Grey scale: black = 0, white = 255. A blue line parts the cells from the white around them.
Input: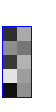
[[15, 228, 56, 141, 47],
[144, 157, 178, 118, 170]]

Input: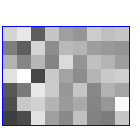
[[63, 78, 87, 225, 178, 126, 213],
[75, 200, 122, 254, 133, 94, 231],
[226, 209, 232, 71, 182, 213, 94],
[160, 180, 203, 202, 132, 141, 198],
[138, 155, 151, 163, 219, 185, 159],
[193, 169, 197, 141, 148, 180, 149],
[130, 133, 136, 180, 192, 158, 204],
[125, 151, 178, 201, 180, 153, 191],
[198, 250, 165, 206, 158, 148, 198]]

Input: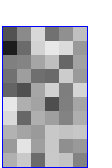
[[176, 154, 178, 217, 231, 100, 113, 128, 29, 82],
[201, 228, 164, 103, 175, 80, 158, 132, 107, 138],
[107, 159, 154, 175, 163, 166, 111, 165, 210, 216],
[201, 200, 200, 159, 78, 209, 106, 191, 232, 113],
[195, 143, 195, 131, 127, 126, 204, 102, 219, 144],
[131, 153, 199, 174, 165, 213, 154, 162, 153, 192]]

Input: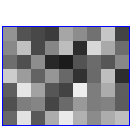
[[104, 80, 94, 204, 110, 136, 147],
[226, 126, 229, 156, 79, 192, 83],
[89, 133, 162, 99, 141, 73, 72],
[172, 69, 86, 150, 40, 134, 60],
[234, 106, 67, 104, 27, 189, 166],
[177, 153, 238, 50, 83, 44, 141],
[139, 125, 125, 106, 107, 216, 113],
[172, 130, 172, 190, 86, 169, 198],
[190, 93, 94, 46, 136, 109, 68]]

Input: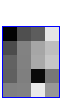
[[128, 96, 98, 76, 3],
[130, 127, 129, 130, 79],
[233, 10, 169, 166, 93],
[151, 119, 198, 190, 229]]

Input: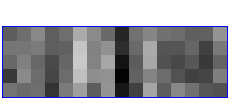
[[115, 57, 104, 118, 93],
[106, 138, 128, 118, 110],
[110, 108, 103, 123, 136],
[52, 70, 74, 94, 94],
[123, 108, 102, 97, 110],
[159, 191, 201, 197, 171],
[93, 142, 131, 130, 138],
[148, 145, 167, 145, 106],
[23, 4, 19, 45, 38],
[65, 98, 92, 105, 113],
[165, 131, 167, 170, 134],
[93, 108, 81, 85, 113],
[136, 82, 72, 85, 108],
[113, 65, 87, 102, 95],
[86, 69, 57, 65, 96],
[81, 127, 100, 122, 148]]

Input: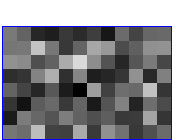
[[118, 27, 53, 99, 46, 145, 118, 121],
[109, 124, 18, 68, 52, 139, 120, 99],
[189, 103, 92, 38, 131, 79, 194, 39],
[66, 84, 105, 88, 175, 98, 119, 30],
[64, 125, 57, 28, 48, 171, 56, 57],
[170, 98, 100, 3, 133, 217, 100, 43],
[58, 79, 25, 158, 30, 141, 167, 62],
[145, 94, 84, 65, 38, 83, 152, 23],
[114, 57, 130, 110, 54, 38, 76, 107],
[56, 59, 35, 105, 145, 86, 96, 68],
[80, 164, 110, 193, 40, 122, 144, 103],
[107, 53, 75, 53, 128, 71, 146, 105]]

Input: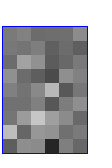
[[94, 189, 117, 113, 128, 144, 108, 120, 122],
[142, 102, 155, 113, 115, 108, 162, 116, 129],
[139, 151, 198, 128, 137, 94, 145, 126, 108],
[37, 146, 159, 87, 184, 75, 92, 96, 110],
[127, 112, 139, 125, 88, 143, 104, 108, 111],
[103, 122, 105, 143, 119, 129, 121, 95, 140]]

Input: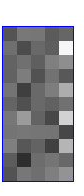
[[83, 92, 127, 116, 119, 100, 116, 98, 99, 111, 84],
[119, 46, 87, 119, 155, 80, 63, 125, 112, 76, 120],
[111, 109, 99, 117, 99, 105, 105, 82, 95, 105, 118],
[127, 117, 64, 116, 72, 97, 125, 114, 127, 94, 91],
[147, 104, 181, 71, 210, 113, 173, 88, 142, 246, 102]]
